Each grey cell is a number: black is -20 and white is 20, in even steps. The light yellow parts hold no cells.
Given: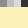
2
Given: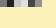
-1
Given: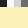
-15
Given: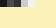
-16
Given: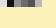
15
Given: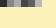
-13
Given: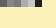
-5
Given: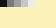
-17
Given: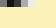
-1
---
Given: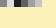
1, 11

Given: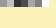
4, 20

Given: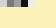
13, 17

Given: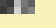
-9, 1

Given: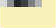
14, 8

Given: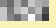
1, -11

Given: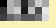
-20, 14

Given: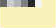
-4, 18

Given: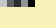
11, -19
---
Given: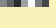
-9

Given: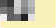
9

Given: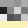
7

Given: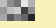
8

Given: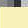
10

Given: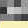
4

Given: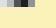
3
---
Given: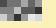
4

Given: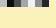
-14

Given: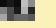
2

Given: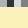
0

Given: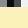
18

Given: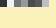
10
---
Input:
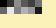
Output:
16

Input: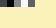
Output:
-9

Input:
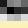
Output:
-12

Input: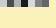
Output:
8

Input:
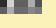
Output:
7

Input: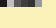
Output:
10

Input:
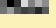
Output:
-6

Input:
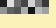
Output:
-7
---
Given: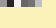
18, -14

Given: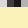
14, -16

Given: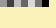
14, -20

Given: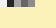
18, -14

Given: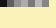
9, -17

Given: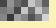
13, -11

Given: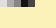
15, -17

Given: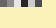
16, -14

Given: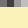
10, -10
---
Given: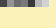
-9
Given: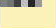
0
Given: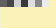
-5
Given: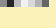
2
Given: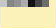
11
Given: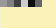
4
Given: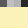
-6
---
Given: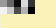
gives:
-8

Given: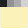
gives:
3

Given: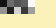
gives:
13

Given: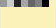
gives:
-4

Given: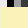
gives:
-19

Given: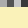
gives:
-7
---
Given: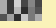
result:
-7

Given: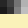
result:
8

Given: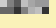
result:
4

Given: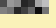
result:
10

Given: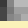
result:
5

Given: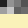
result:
-7

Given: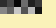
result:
-11

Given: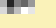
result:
4
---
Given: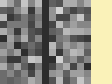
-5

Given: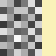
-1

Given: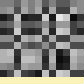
-8

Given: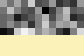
-14

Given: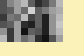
-11

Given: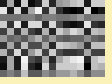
0
